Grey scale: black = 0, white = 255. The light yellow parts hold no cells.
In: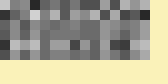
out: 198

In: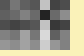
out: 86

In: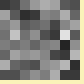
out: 57

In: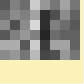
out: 88

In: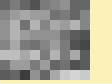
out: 102
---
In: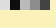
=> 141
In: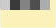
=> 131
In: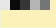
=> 117
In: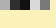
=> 121
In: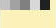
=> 162
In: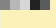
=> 131
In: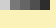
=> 101
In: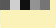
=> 117
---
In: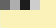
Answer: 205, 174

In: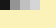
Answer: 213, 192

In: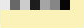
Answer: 234, 204

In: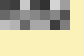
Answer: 212, 201

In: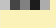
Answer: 194, 172

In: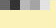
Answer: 226, 185

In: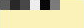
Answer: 237, 123

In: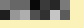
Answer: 197, 174
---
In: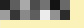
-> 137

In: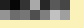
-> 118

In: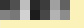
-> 210

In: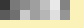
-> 202

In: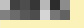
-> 88

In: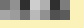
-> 113

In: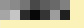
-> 42

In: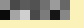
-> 207
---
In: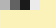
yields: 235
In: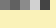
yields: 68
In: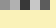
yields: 92
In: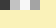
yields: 164
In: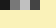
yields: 68
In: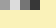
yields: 55
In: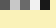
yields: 24
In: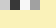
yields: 161
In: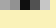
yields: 198
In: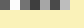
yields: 189
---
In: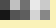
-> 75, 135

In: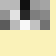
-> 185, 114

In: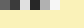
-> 98, 246

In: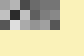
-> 160, 86

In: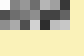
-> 251, 199

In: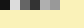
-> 19, 153
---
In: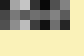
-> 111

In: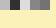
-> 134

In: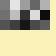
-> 74

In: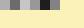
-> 30

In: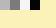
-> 245

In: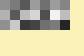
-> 123

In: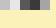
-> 58
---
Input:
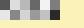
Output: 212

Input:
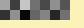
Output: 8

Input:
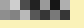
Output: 185

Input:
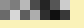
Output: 94

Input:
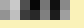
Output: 59

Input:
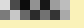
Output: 104

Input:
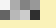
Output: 204

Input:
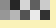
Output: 83

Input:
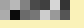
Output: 107

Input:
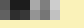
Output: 55
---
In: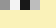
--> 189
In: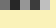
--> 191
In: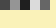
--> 102
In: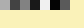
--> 90
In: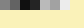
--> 236
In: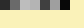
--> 8
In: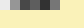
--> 118
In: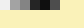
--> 77
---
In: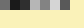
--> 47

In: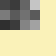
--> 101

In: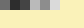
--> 68

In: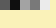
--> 163

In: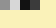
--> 18

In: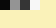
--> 53

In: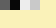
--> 237

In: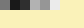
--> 47

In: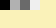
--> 106

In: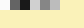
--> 25
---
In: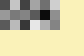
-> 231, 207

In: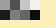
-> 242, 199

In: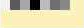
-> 241, 188

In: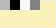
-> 247, 184

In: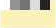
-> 255, 220

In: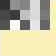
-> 251, 228

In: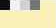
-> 241, 209

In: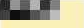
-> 187, 178
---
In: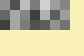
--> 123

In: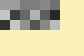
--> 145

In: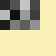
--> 93

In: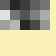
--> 39

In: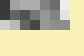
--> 100

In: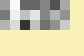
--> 51

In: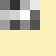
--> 136

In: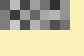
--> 79

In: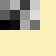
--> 170
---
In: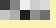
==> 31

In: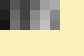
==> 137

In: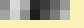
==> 78

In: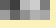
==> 145

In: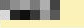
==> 56

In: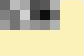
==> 66

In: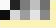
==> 157
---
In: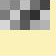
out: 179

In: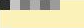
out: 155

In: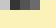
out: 107

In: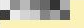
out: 92

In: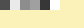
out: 254

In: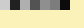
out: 11
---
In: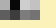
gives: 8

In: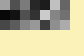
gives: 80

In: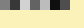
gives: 56

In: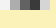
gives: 173

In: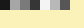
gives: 166

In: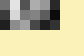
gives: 227
